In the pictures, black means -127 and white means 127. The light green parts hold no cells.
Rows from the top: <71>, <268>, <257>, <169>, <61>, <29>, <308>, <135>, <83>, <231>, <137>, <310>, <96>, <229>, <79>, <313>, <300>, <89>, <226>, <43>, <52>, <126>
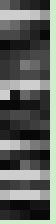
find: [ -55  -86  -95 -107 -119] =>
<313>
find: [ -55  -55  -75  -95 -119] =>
<169>
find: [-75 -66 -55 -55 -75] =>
<135>

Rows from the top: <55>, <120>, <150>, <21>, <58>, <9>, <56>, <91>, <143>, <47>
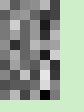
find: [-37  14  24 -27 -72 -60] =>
<120>
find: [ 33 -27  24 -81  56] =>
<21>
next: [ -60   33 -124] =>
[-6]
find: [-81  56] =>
<21>
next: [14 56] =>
[-60]

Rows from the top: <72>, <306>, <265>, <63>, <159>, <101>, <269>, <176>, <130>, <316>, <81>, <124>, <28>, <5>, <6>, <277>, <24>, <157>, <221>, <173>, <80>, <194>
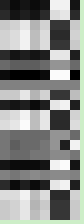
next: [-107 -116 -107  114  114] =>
[-107]
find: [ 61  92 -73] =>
<159>
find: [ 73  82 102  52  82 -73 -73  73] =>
<265>
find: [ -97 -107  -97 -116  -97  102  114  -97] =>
<81>

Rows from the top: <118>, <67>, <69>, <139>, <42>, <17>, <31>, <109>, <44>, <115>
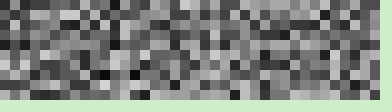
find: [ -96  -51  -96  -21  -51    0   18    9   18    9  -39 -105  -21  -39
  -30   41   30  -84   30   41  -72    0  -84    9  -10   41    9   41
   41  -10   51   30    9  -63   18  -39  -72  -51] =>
<42>
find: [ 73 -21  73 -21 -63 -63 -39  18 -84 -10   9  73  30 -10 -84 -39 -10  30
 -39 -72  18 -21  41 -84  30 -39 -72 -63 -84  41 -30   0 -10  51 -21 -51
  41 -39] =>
<31>
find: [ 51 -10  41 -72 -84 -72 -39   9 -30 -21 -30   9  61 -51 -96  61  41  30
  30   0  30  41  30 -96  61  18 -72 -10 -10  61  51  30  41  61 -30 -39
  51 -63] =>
<115>
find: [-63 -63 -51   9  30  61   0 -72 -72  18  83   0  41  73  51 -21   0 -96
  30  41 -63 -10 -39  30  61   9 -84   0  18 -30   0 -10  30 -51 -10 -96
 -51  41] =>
<44>

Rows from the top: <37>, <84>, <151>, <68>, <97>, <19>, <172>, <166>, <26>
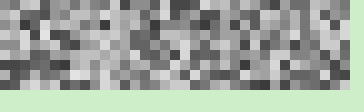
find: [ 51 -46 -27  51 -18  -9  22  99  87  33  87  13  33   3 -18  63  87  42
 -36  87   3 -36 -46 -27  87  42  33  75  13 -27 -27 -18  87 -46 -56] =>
<166>
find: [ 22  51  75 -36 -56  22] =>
<97>
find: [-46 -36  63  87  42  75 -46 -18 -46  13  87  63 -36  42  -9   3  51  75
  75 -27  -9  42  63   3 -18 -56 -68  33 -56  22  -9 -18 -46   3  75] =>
<26>
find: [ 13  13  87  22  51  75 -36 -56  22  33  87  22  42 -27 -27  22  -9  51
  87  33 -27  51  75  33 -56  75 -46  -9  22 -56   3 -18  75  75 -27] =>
<97>
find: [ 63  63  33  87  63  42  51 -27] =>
<84>
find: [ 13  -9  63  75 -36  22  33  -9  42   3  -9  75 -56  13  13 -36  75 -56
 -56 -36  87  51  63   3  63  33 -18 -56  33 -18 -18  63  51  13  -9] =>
<37>

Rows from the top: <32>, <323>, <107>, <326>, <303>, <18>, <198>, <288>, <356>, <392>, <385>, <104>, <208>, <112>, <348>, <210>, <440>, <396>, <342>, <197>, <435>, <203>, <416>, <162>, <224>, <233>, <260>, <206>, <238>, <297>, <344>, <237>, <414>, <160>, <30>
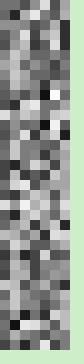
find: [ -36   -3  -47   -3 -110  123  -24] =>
<392>
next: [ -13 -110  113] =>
[-36]
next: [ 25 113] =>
[48]
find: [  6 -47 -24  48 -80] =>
<107>
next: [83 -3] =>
[93]
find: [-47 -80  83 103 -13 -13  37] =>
<385>
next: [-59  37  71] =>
[-80]

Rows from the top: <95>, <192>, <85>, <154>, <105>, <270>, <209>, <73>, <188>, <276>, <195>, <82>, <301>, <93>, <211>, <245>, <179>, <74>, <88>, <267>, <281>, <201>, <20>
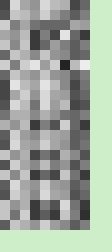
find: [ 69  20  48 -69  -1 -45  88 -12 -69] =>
<281>
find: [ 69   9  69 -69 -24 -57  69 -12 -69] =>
<74>
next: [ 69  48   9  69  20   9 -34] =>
[-24]
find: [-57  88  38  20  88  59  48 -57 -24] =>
<95>
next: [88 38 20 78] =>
[29]
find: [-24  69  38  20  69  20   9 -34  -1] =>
<73>

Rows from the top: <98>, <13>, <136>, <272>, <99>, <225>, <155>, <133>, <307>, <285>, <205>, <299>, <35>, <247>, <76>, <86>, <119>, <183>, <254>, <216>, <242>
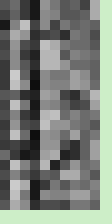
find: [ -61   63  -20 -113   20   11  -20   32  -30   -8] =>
<247>
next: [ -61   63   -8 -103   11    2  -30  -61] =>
[-51]
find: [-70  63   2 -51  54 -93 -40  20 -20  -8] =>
<119>
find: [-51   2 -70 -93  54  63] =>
<299>
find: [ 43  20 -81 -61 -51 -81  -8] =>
<272>
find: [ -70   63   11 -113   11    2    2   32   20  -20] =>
<307>

